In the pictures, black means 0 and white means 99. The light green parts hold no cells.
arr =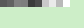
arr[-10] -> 34
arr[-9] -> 38
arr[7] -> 91
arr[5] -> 29

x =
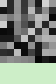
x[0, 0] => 80
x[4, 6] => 64
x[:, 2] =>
[57, 56, 59, 51, 50, 32, 3, 73, 53]
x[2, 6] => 68
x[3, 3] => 31
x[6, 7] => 58
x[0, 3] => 21
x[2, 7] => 4
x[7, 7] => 64
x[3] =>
[80, 10, 51, 31, 17, 69, 15, 62]
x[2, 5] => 73
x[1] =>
[8, 16, 56, 22, 71, 24, 55, 19]
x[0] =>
[80, 16, 57, 21, 51, 10, 82, 59]
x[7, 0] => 18
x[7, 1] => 16
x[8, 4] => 48
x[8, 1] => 56

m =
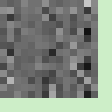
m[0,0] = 42
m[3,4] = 37
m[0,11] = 42
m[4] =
[33, 48, 32, 48, 45, 42, 37, 34, 56, 41, 29, 52, 7, 45]
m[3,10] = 34
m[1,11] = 43
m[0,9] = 42
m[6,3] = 42
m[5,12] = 22
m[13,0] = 40
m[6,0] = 33
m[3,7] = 37
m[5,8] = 50
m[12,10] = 35
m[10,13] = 38
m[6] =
[33, 32, 42, 42, 39, 46, 45, 41, 30, 39, 59, 39, 41, 48]
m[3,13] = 47
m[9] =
[28, 48, 37, 41, 42, 51, 46, 44, 40, 45, 62, 24, 9, 40]
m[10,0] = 54
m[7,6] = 36
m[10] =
[54, 37, 42, 39, 41, 36, 34, 27, 45, 41, 31, 58, 33, 38]
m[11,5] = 40
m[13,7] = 64
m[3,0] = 41
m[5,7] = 39
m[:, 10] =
[44, 57, 31, 34, 29, 47, 59, 39, 56, 62, 31, 43, 35, 37]
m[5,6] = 42

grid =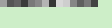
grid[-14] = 62
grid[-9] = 53
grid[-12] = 38
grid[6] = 70
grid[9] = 80

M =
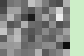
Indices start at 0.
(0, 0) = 25
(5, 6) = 40
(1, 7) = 58
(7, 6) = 35
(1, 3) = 41
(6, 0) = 58
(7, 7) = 46
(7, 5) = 69
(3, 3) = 68
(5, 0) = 36
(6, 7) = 55
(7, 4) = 47
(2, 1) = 71
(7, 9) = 68
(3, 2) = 39
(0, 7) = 34
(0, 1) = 45
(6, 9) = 5
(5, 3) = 44
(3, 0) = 64
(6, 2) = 61
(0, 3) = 42
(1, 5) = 49
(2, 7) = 44

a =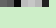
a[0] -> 39
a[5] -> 71
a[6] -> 13

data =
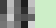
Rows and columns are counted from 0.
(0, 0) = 24
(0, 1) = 73
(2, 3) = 31
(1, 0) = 24
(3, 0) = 46
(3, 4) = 82
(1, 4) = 66

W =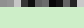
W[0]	56
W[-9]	21
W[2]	77

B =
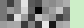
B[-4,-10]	46
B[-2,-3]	56
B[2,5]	75
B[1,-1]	41
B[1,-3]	62
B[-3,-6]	39
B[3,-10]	61
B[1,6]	50
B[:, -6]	[35, 39, 24, 51]
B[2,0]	46
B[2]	[46, 23, 86, 60, 24, 75, 64, 56, 25, 39]

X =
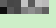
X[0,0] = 36
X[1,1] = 33
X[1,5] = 49
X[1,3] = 49
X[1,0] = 5

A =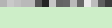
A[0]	70
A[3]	72
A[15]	23
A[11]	40
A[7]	77
